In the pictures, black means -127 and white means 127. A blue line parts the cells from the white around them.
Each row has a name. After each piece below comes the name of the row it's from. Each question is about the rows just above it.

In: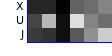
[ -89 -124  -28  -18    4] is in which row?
X
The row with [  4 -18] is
U

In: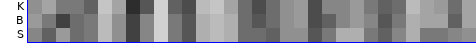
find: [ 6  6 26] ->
K
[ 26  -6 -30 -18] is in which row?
K
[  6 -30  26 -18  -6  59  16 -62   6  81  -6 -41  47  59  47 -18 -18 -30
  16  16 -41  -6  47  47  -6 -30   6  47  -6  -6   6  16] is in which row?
S

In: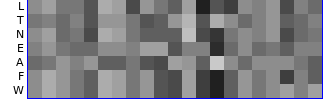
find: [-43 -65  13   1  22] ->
L
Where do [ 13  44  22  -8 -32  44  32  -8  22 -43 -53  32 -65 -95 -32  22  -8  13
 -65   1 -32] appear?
F
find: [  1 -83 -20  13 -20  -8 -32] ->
E
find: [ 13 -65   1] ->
F

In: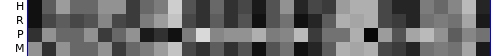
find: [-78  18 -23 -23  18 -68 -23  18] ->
P
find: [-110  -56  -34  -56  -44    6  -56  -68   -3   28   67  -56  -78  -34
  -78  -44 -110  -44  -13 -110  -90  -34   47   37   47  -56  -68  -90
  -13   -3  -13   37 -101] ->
R
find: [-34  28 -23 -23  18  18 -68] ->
H
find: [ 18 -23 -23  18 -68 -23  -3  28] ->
M

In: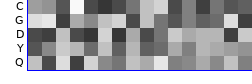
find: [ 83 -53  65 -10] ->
G
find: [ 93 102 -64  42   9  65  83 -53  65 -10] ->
G
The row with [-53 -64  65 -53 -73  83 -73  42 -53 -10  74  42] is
D
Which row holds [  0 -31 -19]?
G
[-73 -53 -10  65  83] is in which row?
C
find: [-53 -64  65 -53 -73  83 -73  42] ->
D
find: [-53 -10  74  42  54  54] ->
D

